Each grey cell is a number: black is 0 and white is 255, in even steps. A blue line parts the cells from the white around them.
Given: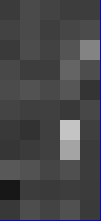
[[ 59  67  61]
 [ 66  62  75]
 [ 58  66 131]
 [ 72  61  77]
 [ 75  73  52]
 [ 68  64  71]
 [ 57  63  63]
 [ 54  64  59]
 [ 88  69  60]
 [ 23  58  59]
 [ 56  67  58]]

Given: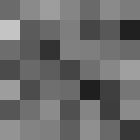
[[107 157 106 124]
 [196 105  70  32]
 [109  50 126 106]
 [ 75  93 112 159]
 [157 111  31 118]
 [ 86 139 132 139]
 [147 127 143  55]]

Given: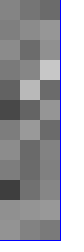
[[132 107]
 [127 150]
 [139 144]
 [122 199]
 [ 98 107]
 [ 72 149]
 [125 107]
 [140 130]
 [125 128]
 [ 62 134]
 [144 152]
 [147 122]]

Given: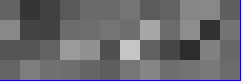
[[ 99  65 105 116  98 136]
 [136  65 110 110 107  50]
 [ 85  98 144 197  69 129]
 [101 113 101 118 110 121]]

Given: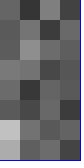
[[101 127]
 [ 90  60]
 [ 92 108]
 [121  72]
 [107 100]
 [ 90 104]
 [193  89]
 [172 108]]

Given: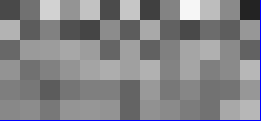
[[ 73 210 194 198 131 189  35]
 [179 129  69  92  97 108 151]
 [104 156 157 160 128 176  98]
 [147 129 164 160 131 127 183]
 [126  92 127 100 120 114 151]
 [136 120 150 100 138 114 183]]

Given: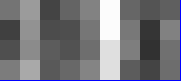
[[116  68 130 102  95]
 [ 64  76 118 120 129]
 [ 79  92 110 126 112]
 [124  89 132  92 109]]

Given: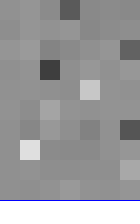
[[145 139 137 137]
 [142 146 136 142]
 [149 132 144  98]
 [144  62 151 151]
 [145 144 199 145]
 [146 164 145 147]
 [144 152 130  85]
 [144 139 138 150]
 [144 142 143 168]
 [144 146 146 149]]
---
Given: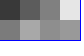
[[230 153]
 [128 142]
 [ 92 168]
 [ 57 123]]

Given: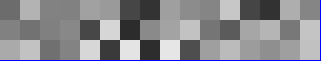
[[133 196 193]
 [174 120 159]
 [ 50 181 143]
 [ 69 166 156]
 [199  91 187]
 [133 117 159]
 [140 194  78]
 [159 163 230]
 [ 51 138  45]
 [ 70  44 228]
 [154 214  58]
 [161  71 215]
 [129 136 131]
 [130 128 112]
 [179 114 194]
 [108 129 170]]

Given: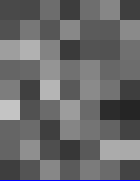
[[ 63 138 112 109  62  37  67 170  68]
 [134  90  82 103 115  44  99 171 107]
 [110  91  83 132 138 106 116  89 123]
 [ 61 136  58 113  89 156 133  55  90]
 [109  86 131 148 181 107  63  78 135]
 [ 72 119 177 104  64  81 107 143  84]
 [ 73  81 158 101 125 196 101 100  62]]

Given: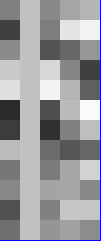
[[181 243 150  64  95 250 190 103 210 136 197 140]
 [165 229 103 134 180 186 129  86 166 165 198 161]
 [136 125  83 216 243  78  49 108 123 164 129 149]
 [193 193 193 193 193 193 193 193 193 193 193 193]
 [127  64 139 201 224  42  60 187 119 135  80 110]]

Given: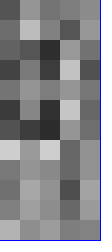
[[139 151 114  81 119 103 110 146 145 163 154 130]
 [125  85 153 194 149 197 149 103 104  78 104 126]
 [115 129  46  60 125  49  44 206 137 146 141 156]
 [149 188  85 122 148 134  61 154 148 167 159 142]
 [ 84 109  98  67 116  59  82 206 120 112 128 179]]

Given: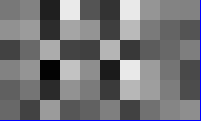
[[130  84 126  73  76 142]
 [131 100 104 116 125 133]
 [149 122  92 156 158 113]
 [233 186  56 233 183  65]
 [ 51  62 181  27  58 127]
 [ 84 148  64 142 123  97]
 [234 165  67 194 146  86]
 [ 31  44 172   3  42 155]
 [130 155 105 148 117  66]
 [120 145  66 130  96 104]]
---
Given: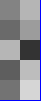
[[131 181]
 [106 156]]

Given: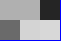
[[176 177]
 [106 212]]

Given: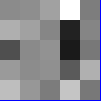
[[139 142]
 [175 161]]

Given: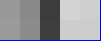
[[153 137]
 [155 140]]

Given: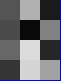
[[ 84 177]
 [ 74   9]]

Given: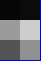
[[  6  11]
 [155 205]]
